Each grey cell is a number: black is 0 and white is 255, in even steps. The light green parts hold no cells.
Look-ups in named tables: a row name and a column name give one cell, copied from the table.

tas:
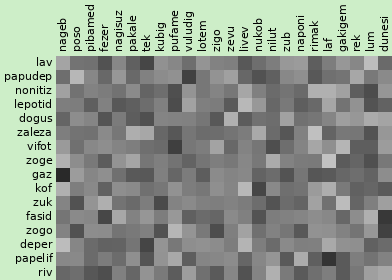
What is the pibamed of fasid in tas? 135
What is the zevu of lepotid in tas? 90
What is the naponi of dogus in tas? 113
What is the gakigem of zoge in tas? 91
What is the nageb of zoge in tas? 177
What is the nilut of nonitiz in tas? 107
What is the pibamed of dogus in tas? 133
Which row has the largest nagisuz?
fasid

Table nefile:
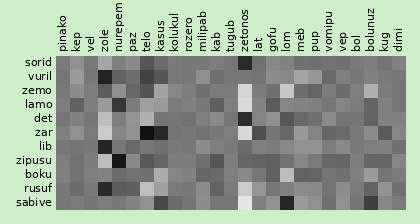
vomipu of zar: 102
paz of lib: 104
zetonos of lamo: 218
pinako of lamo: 125
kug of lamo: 129
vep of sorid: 111
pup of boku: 101
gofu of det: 144
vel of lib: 120
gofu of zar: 117
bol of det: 117
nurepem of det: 126
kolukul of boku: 134

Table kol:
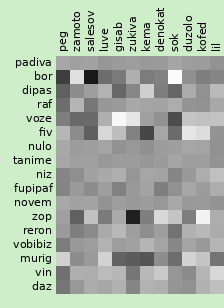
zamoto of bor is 224
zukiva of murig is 92
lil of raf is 168
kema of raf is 164
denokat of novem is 152
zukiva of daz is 133
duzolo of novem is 153
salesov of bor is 25
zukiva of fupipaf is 153
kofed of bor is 127
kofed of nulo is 164
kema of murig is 85
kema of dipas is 207

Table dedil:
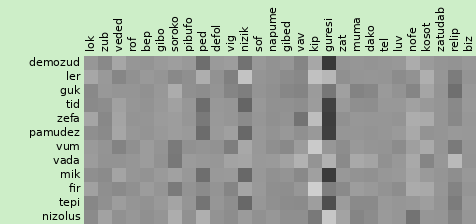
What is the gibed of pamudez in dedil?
152
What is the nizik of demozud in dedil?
114
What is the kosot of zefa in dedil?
171
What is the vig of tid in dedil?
150
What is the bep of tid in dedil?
147
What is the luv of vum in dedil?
140
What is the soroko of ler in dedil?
137
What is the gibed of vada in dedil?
162
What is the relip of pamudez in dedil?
153
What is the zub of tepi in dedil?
144

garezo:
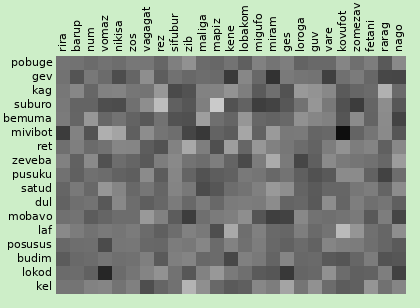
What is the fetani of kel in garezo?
149
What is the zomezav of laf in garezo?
149
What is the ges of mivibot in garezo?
121
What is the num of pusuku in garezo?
112
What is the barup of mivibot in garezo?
130
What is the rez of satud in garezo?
101
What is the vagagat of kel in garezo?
78
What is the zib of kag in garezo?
82
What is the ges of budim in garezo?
133

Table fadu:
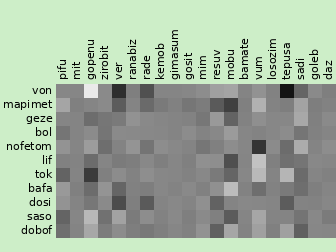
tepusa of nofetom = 108
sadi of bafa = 110
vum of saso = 166
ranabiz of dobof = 126
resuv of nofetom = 128
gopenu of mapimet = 133
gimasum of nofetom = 136
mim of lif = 144
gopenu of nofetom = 156
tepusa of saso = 132
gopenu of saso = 184
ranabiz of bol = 137

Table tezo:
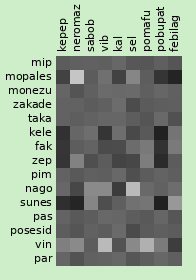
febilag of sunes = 152
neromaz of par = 83
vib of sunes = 78
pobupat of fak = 50
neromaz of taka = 94
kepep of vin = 127
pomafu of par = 94
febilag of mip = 85
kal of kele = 110
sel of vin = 137
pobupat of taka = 105
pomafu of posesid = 91
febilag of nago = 109
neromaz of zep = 130
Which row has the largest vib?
vin

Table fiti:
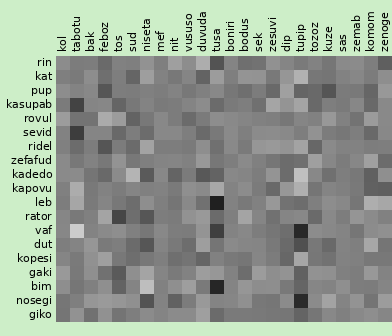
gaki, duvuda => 157
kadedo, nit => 100
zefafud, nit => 133
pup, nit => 131
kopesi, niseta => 120
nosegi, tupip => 42
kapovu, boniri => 131
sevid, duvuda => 106
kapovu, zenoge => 95

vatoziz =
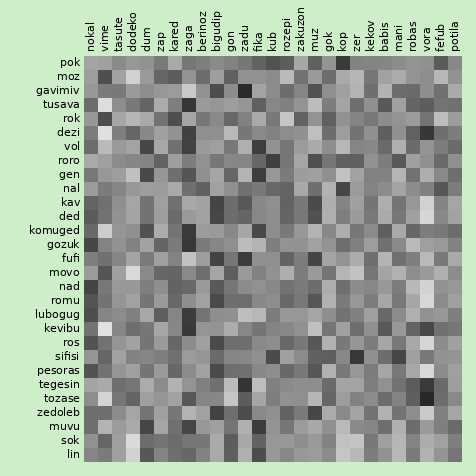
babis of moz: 161
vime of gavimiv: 123
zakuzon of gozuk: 146
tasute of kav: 143
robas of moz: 148
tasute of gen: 158
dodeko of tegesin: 118
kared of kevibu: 135
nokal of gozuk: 70
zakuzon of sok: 142
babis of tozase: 109
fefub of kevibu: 113
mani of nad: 124
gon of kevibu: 172
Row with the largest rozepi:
rok

